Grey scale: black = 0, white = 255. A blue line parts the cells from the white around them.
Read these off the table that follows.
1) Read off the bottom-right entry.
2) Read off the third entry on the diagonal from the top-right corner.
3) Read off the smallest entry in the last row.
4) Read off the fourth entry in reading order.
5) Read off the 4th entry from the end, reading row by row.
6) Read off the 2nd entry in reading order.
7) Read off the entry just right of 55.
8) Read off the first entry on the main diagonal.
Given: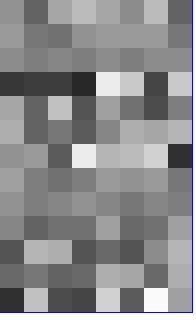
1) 160
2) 126
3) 48
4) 187
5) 209
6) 99
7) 61
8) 146

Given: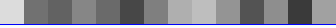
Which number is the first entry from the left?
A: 219
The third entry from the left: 98
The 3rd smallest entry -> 83
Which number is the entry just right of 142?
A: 57

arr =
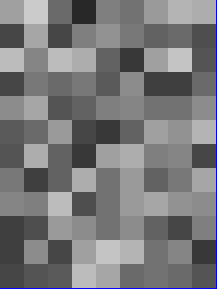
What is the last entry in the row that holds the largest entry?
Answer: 173
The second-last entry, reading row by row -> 106
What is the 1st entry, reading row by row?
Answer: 160
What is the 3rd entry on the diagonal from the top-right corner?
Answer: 160
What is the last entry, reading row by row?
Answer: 84
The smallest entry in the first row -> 40
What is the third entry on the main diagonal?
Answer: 188
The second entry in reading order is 203
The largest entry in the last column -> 180
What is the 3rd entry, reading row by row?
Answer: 106
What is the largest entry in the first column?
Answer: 188
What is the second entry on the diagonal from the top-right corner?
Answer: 106
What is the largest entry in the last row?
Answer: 188
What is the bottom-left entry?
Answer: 70
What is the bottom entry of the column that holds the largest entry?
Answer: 84
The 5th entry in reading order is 127

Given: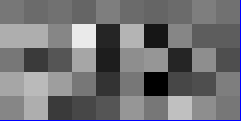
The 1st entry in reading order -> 119
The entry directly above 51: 29
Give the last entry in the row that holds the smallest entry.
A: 126
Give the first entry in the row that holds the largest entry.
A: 174
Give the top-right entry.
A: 113
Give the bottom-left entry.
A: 134
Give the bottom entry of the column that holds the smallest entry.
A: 119
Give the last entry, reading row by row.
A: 119
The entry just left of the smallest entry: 119
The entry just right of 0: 71
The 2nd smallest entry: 22
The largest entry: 234
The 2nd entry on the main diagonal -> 174
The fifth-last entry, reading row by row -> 150
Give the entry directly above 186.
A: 58

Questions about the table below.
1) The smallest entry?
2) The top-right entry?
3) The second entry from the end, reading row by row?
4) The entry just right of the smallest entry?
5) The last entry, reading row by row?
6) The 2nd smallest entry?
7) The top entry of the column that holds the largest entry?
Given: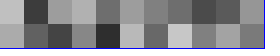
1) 46
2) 150
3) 163
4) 185
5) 122
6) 60
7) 110

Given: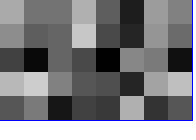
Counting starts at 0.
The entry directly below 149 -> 122
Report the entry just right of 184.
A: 205
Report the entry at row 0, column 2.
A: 115
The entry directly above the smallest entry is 73
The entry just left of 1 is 73
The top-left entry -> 170
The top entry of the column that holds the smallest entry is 94
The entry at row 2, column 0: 65
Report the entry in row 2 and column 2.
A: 101
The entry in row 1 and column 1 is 94
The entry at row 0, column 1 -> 115
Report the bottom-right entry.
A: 86

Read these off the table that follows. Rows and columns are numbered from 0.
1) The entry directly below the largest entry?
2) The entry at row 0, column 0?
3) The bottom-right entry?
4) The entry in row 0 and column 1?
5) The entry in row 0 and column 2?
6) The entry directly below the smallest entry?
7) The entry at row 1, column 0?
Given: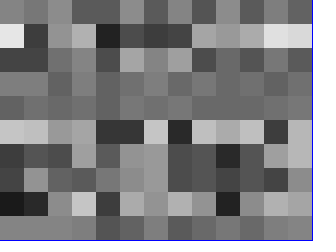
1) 68
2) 132
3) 132
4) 119
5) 140
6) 132
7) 230

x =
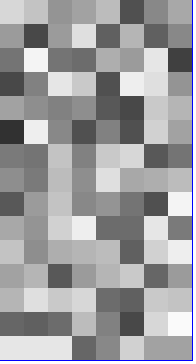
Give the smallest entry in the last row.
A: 102
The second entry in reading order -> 195
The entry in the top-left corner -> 215
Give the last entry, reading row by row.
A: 162
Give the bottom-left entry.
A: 230
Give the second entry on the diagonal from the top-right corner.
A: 96
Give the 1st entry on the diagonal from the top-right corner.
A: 168
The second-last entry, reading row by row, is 162
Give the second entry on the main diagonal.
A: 72
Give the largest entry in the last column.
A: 250
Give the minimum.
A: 49
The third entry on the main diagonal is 116
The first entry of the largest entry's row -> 102
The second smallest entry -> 64
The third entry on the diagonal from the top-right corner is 155
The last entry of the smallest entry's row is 162
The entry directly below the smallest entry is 122
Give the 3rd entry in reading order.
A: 148
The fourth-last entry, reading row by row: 136

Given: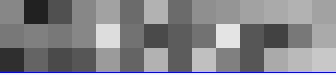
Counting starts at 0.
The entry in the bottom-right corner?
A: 200
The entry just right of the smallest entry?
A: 80
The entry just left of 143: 107
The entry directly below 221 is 155
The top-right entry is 162
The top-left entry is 135
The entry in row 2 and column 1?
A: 100
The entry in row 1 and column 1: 128
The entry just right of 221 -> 114
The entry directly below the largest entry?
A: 128
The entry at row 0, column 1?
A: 33
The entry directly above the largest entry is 149
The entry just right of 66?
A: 120
